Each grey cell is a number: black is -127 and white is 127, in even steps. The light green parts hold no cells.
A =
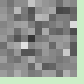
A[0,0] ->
9
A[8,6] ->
10
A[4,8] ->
-29
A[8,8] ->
-8
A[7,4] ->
-43
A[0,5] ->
35
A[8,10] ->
15
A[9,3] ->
19
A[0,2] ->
12
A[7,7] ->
7
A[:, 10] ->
[7, -27, -20, 90, -50, -4, -38, -39, 15, 6, 16]
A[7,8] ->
0
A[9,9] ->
7
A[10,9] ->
46
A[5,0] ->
25
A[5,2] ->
-43
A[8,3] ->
15
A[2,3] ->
-9
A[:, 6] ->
[21, 26, 49, -18, 41, -2, 28, 23, 10, -35, 30]
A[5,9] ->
29
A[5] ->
[25, -7, -43, -7, -73, -8, -2, 21, 21, 29, -4]
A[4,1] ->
24
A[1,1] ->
0
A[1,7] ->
38
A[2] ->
[29, 10, -23, -9, -35, 56, 49, -24, -1, -2, -20]
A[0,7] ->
14
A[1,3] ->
-5
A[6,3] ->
98
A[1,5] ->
14
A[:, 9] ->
[17, -51, -2, -3, -6, 29, 16, 73, 0, 7, 46]
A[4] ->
[14, 24, -17, 18, 35, -34, 41, -20, -29, -6, -50]
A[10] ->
[27, 10, 42, 19, -4, 1, 30, 28, -17, 46, 16]
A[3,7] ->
-4

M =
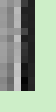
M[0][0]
34
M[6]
[32, 14, 38, -72, -96]
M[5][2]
61
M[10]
[19, -6, 64, -102, -93]
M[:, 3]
[-66, -94, -87, -90, -56, -97, -72, -78, -83, -107, -102, -123, -114]
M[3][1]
3
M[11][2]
73
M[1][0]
24
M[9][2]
68
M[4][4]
-96
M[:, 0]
[34, 24, 27, 25, 34, 21, 32, 31, 29, 15, 19, 6, 12]
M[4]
[34, 19, 24, -56, -96]
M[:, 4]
[-96, -94, -95, -94, -96, -93, -96, -96, -95, -91, -93, -88, -90]

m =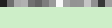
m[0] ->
-95
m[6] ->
-2
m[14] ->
-72
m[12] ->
69
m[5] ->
-27

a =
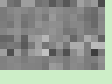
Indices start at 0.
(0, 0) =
32
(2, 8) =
7
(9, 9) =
-4
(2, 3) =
-8
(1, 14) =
12
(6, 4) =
-5
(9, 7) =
27
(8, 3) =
-3
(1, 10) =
2
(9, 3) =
2
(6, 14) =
56
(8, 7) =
9
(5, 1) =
-23
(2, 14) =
4
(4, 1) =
14
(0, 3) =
30
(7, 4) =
27
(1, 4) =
0
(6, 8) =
26
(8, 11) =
13
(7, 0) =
31
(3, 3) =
-13
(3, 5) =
19
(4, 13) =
-7
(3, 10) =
7
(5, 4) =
23
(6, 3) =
-37
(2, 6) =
-6
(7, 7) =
-47
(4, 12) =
-6
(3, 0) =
-2
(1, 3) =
7
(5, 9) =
18

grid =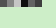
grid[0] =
-46
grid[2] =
69
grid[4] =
-28
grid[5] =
-65

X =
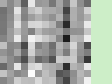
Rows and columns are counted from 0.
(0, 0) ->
42
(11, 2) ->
77
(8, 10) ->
73
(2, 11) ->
24
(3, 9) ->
-86
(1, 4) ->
62
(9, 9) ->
-82
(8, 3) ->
-49
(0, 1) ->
9
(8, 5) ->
-22
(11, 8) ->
-13
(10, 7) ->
45
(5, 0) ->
4
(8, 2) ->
-4
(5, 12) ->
109
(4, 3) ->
26
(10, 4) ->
125
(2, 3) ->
2
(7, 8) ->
39
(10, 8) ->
-42
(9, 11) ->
38
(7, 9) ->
-3
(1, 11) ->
26
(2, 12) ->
49
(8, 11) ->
6
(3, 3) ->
27
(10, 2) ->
8
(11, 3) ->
60
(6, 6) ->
20
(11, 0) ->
5
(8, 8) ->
75
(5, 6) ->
73
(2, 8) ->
49

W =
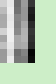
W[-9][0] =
81
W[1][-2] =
22
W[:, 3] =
[27, 22, 22, 40, 50, 52, 43, 4, -4]
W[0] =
[81, 103, -19, 27, -73]
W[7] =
[26, 91, -16, 4, -122]
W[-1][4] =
-116
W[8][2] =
-8
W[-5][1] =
111
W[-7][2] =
5
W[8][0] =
27
